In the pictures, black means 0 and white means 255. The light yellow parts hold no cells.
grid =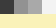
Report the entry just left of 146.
59
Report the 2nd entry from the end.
169
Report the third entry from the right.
146

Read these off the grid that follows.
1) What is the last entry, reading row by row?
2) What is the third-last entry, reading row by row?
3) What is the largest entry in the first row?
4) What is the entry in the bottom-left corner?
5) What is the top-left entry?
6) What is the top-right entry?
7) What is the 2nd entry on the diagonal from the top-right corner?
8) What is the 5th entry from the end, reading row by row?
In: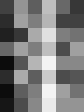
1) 148
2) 234
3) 190
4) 22
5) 65
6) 55
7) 65
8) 76

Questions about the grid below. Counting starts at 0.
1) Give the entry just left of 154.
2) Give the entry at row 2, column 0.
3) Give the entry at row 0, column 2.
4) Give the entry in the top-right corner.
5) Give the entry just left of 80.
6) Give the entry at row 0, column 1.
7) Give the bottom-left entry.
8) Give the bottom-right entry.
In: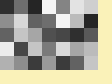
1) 59
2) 98
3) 37
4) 207
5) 166
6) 110
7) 177
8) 197

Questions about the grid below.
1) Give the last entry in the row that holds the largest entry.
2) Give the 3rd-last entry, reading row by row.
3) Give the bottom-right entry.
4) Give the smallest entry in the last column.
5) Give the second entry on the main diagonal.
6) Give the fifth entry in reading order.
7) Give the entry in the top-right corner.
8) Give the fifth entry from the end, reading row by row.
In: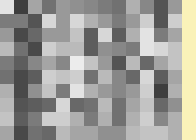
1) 195
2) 195
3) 176
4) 144
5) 123
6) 153
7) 153
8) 144

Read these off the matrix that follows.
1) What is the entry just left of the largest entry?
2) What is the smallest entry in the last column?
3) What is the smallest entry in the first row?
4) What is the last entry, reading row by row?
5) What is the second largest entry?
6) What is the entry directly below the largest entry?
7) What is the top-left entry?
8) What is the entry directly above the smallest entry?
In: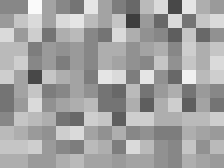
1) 135
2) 116
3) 72
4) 154
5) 240
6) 218
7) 135
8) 104

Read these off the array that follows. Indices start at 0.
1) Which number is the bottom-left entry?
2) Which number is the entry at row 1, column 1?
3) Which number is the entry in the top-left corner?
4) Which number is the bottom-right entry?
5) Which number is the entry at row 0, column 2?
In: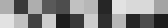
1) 226
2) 193
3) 174
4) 29
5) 174

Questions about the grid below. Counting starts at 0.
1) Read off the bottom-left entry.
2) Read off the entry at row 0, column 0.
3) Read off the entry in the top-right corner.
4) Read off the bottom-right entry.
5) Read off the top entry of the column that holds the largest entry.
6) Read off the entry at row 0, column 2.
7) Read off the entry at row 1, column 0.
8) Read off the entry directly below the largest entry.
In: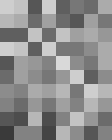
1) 58
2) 206
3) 171
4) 130
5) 95
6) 86
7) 183
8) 151

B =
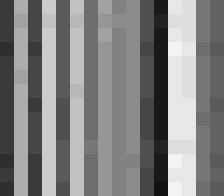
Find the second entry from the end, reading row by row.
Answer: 110
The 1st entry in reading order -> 58
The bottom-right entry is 90
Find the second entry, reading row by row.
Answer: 173
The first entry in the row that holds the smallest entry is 46
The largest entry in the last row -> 243
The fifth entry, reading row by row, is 90
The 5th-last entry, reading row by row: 16
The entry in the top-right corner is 99
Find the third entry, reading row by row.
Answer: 70
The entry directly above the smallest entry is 25
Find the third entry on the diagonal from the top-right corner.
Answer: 222
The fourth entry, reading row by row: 204
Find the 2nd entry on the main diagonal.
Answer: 162
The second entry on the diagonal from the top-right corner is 119

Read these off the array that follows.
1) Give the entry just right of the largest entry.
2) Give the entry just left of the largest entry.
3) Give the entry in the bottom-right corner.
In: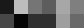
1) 117
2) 25
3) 105

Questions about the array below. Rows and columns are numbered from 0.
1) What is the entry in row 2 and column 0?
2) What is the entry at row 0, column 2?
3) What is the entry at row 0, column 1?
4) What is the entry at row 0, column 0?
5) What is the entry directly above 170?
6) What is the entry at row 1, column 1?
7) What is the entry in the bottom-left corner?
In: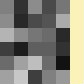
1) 180
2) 140
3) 50
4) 128
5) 118
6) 41
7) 161

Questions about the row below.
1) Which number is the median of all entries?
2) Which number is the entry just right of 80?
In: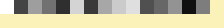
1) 125
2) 103
